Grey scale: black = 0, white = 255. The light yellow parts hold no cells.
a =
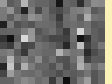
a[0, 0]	154
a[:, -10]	[101, 74, 133, 109, 84, 98, 116, 112, 138, 101, 115, 106]
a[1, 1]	146
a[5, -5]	112
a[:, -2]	[140, 90, 115, 89, 95, 96, 91, 77, 92, 107, 86, 85]
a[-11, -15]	122
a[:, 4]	[111, 125, 146, 85, 149, 151, 75, 116, 105, 124, 105, 128]
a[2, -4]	92
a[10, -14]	157
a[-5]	[119, 129, 90, 56, 116, 112, 104, 104, 177, 132, 115, 119, 42, 77, 94]
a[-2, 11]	99
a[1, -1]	103
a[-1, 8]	112
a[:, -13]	[104, 97, 125, 82, 101, 92, 118, 90, 106, 86, 121, 119]
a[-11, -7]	75
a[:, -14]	[91, 146, 94, 121, 101, 16, 59, 129, 179, 198, 157, 100]
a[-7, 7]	70
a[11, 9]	15
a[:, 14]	[136, 103, 109, 95, 86, 86, 118, 94, 90, 131, 104, 105]
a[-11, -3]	142
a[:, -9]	[101, 114, 112, 108, 99, 87, 107, 104, 96, 102, 96, 116]
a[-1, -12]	138
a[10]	[70, 157, 121, 108, 105, 115, 96, 93, 78, 98, 91, 99, 117, 86, 104]
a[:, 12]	[107, 142, 172, 114, 118, 48, 65, 42, 66, 134, 117, 157]
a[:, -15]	[154, 122, 120, 32, 99, 51, 72, 119, 107, 38, 70, 99]
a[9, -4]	175
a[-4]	[107, 179, 106, 127, 105, 138, 96, 113, 85, 81, 112, 163, 66, 92, 90]
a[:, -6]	[102, 95, 109, 106, 57, 66, 39, 132, 81, 79, 98, 15]
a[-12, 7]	89
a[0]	[154, 91, 104, 181, 111, 101, 101, 89, 22, 102, 95, 46, 107, 140, 136]

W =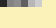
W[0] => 38
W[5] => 206
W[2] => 141
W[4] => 183

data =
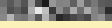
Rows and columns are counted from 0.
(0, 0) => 111
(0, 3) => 84
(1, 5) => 232
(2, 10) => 72
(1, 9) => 100
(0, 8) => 130
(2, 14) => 146
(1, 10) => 171
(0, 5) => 70
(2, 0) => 136
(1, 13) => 130
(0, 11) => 157
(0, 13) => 120
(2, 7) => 114

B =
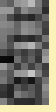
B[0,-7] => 113
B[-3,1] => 37
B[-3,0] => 59
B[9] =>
[153, 107, 59, 107, 66, 100, 60]
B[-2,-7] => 50
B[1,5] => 112
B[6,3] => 158
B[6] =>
[113, 84, 145, 158, 181, 124, 70]
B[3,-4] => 136
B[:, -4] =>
[157, 137, 54, 136, 143, 52, 158, 59, 70, 107, 156, 50, 65, 106, 45]
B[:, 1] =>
[95, 152, 76, 131, 118, 74, 84, 57, 9, 107, 88, 82, 37, 35, 74]
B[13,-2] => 62
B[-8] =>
[79, 57, 81, 59, 85, 62, 137]
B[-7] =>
[11, 9, 111, 70, 97, 52, 157]
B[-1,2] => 45
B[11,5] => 68
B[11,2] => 24
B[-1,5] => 63
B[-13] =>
[127, 76, 44, 54, 38, 68, 100]
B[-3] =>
[59, 37, 90, 65, 87, 61, 141]
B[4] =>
[124, 118, 105, 143, 133, 120, 60]
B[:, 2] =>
[148, 80, 44, 101, 105, 39, 145, 81, 111, 59, 150, 24, 90, 125, 45]
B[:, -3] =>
[185, 115, 38, 129, 133, 41, 181, 85, 97, 66, 197, 21, 87, 93, 42]
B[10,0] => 110
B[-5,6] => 70

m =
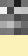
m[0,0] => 114
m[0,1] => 124
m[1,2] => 201
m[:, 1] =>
[124, 70, 124, 190, 124]
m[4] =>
[120, 124, 75, 87]

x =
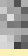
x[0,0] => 176
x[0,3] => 176
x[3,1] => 119
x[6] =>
[214, 208, 63, 95]
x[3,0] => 173
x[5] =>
[218, 200, 157, 110]
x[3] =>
[173, 119, 124, 91]
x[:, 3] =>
[176, 101, 140, 91, 167, 110, 95]

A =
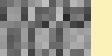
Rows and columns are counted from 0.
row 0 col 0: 102
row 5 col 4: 82
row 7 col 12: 171
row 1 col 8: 185
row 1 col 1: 152
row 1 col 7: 112
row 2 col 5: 101
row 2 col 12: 62
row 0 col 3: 109
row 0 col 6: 191
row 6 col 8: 107
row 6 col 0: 150
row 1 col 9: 82
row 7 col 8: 65
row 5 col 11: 177
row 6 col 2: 113
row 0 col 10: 183
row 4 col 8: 79
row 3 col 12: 138
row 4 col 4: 82
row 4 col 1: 102
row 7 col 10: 108
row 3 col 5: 93
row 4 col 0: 162
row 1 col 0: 83
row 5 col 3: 157
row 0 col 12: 108
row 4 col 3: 157
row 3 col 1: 133
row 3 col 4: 110
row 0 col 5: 160
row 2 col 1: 158

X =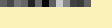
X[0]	96
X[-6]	95
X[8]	204
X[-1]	98

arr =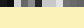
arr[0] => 26
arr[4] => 139
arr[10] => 105
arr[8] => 226
